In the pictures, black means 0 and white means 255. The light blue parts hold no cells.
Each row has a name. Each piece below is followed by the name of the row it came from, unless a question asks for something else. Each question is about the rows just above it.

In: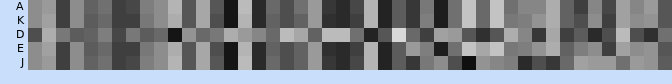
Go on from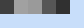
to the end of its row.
86  173  134  55  167  63  92  42  78  187  78  48  112
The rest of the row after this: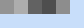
63  161  141  147  86
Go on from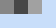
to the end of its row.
134  154  86
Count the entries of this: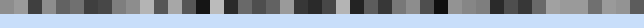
46
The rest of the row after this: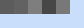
92  105  21  147  105  120  173  154  134  105  187  167  98  187  187  112  35  86  216  105  63  161  154  86  48  86  173  134  55  167  63  92  42  78  187  78  48  112

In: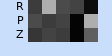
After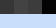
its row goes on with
95
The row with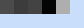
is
P
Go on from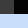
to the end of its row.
95
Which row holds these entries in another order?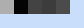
P
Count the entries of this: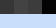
4

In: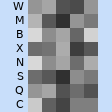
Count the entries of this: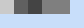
5
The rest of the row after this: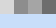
172
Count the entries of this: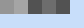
5

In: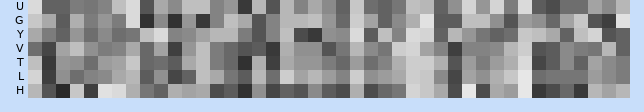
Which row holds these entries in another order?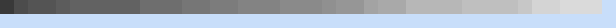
U
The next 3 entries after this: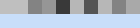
138  98  199
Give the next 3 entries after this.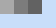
150  110  138
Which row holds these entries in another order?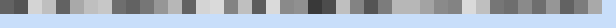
Y
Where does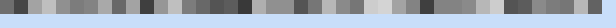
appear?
V
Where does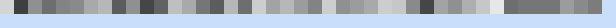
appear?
L
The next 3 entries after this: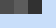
144  70  98

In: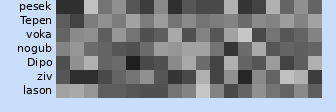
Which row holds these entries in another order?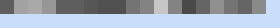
lason
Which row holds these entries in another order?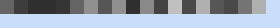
pesek
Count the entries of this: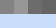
4
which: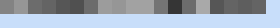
nogub
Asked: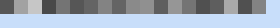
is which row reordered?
voka

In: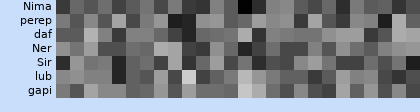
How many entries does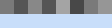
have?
8
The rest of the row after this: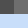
104  172  164  66  58  144  104  37  66  110  72  72  129  85  144  110  91  129  144  150
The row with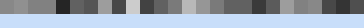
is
lub
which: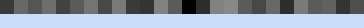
Nima
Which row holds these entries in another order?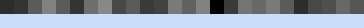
Nima

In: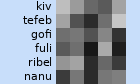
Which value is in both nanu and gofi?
119
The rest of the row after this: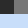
127
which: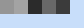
ribel
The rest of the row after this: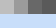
163
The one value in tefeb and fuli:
111
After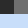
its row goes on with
198
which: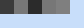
nanu

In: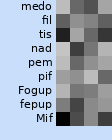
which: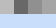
pem
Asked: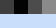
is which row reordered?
Mif
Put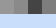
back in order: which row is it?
fepup
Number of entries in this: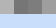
4

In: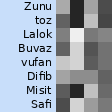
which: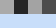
Zunu
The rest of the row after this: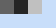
70
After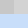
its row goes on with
92  114

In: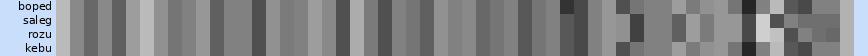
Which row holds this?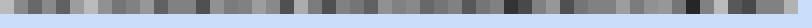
boped
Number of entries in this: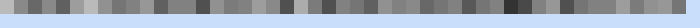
49

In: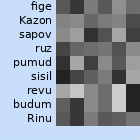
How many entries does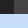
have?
2
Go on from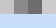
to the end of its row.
35
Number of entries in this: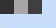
3
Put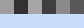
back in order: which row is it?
pumud
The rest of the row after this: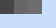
117  82  138
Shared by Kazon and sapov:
138

